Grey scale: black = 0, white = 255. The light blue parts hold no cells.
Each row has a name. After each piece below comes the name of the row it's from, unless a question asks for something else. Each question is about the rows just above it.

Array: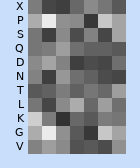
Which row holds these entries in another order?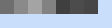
D
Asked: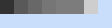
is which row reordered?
K
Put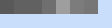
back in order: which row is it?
Q
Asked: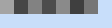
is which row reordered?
S

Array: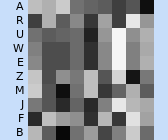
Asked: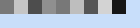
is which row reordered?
Z
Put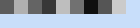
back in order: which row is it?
M
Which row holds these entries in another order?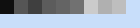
A

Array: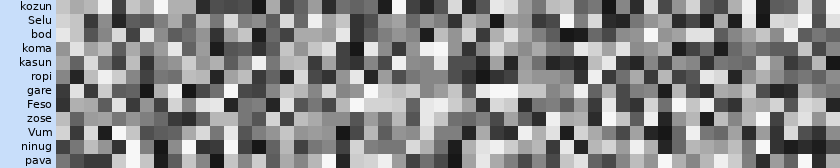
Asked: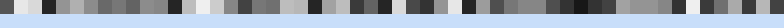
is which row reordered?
ropi
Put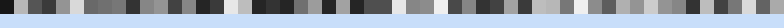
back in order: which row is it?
kasun
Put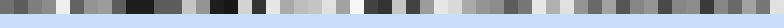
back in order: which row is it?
koma
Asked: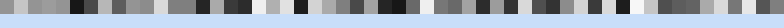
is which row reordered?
Vum
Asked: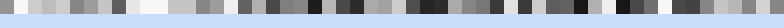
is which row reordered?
gare
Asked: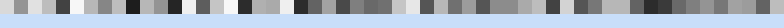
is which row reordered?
zose

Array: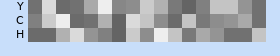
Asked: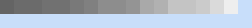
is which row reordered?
C
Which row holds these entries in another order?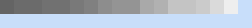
H
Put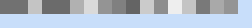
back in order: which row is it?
H
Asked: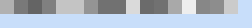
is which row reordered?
Y
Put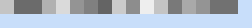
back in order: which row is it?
H
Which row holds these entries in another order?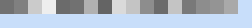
C
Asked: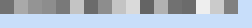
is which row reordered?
C

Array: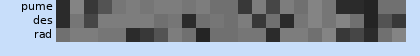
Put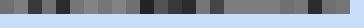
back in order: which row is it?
des
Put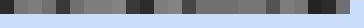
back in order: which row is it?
rad
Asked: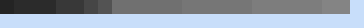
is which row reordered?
des

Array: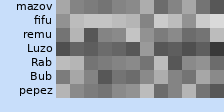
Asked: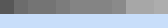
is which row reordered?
mazov
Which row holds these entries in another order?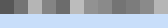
pepez
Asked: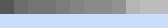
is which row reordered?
Rab

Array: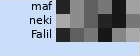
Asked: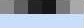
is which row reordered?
neki
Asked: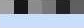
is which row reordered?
maf
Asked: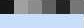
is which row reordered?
maf
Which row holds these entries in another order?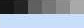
neki
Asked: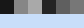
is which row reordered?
Falil
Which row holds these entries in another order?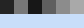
neki
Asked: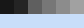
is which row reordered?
maf

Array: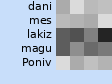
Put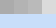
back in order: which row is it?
mes
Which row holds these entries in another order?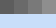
magu
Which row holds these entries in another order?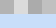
Poniv
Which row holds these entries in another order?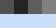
lakiz
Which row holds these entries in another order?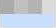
Poniv
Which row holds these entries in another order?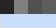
lakiz
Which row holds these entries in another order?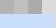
Poniv

